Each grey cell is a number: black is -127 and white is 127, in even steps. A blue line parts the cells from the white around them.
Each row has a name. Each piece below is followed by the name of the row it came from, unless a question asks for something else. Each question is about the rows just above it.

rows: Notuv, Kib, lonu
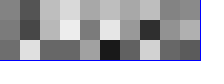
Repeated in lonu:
[-24]
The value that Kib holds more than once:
[-4]

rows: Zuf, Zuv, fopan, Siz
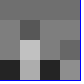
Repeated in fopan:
[-1]
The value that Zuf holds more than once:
[-16]
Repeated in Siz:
[-91]
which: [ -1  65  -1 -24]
fopan
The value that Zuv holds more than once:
[-1]
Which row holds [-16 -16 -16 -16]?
Zuf
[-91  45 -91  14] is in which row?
Siz

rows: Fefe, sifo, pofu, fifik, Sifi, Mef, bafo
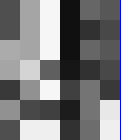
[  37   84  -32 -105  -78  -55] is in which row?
fifik
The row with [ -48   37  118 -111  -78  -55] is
sifo
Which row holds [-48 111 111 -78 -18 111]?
bafo
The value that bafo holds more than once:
[111]

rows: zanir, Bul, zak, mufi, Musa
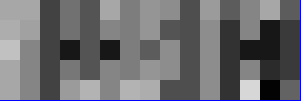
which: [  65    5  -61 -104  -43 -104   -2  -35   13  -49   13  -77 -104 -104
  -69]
zak
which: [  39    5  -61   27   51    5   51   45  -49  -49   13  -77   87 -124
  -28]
Musa
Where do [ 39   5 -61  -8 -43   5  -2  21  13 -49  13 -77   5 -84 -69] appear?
mufi

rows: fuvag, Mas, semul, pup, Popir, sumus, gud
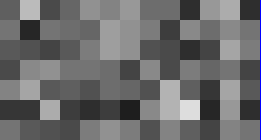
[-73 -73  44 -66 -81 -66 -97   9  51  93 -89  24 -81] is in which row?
sumus
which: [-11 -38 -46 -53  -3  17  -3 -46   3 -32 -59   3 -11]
gud
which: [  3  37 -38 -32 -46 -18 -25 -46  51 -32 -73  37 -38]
Popir

